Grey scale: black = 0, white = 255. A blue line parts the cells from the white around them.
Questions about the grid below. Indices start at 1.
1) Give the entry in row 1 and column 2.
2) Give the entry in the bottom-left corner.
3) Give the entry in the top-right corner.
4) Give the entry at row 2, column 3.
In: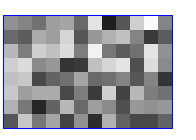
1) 132
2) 86
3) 132
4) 171

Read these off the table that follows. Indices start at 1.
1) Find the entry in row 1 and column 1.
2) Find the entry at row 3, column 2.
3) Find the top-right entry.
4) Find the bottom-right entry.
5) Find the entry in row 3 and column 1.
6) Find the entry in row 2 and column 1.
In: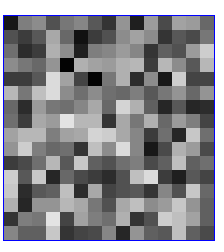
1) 24
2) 44
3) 104
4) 74
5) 111
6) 81
